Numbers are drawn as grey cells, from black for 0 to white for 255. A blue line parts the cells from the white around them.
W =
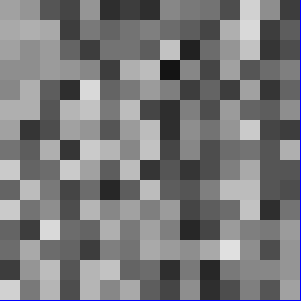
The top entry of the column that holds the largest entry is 77
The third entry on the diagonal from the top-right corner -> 194
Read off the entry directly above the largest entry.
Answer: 155
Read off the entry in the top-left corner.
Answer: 161
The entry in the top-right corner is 61
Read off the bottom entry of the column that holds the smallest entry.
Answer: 69
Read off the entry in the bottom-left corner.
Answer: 209
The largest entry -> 224
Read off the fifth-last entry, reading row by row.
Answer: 46
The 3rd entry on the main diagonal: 155
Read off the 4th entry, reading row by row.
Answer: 69
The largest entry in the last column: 175
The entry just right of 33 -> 108
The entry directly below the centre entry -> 53
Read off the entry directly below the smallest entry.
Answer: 127
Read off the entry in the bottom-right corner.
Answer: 161
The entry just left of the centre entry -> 135
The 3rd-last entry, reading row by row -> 127
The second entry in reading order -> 149
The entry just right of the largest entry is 142
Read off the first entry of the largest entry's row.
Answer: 108
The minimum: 20
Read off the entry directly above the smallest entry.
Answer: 194
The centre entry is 194
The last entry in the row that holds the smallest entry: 127
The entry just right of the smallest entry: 135
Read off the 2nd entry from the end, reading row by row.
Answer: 85

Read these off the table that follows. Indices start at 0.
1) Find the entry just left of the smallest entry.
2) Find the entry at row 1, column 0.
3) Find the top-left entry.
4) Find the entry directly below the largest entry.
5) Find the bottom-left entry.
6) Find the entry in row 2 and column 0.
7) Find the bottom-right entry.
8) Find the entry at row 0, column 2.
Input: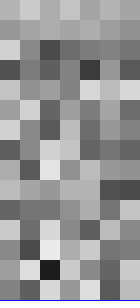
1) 221
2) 152
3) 180
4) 29
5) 130
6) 209
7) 187
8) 173

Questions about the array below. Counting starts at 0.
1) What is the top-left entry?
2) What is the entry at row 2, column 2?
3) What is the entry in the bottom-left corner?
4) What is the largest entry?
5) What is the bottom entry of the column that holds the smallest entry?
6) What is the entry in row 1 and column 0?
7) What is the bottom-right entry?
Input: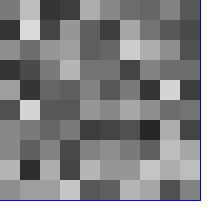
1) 122
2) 150
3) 142
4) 218
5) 166
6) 53
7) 130

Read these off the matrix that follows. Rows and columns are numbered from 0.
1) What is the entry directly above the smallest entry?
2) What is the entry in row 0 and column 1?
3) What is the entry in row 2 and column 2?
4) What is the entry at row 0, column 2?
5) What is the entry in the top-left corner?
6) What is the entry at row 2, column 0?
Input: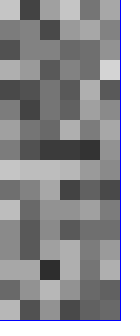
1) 160
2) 67
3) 130
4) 160
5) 197
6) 81

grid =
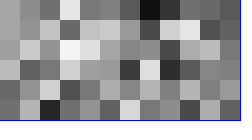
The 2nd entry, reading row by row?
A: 141
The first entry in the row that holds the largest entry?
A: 159
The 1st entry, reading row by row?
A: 165
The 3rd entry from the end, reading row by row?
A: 74
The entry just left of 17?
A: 89
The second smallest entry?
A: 38
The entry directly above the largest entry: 105
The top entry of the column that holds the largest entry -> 229
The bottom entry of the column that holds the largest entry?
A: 112
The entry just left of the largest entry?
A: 147
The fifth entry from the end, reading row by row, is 120
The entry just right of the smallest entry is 52
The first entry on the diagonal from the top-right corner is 89
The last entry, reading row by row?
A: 97
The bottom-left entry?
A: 112
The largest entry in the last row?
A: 215
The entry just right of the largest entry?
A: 223
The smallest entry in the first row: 17
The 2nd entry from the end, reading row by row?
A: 172
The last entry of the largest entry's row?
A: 120
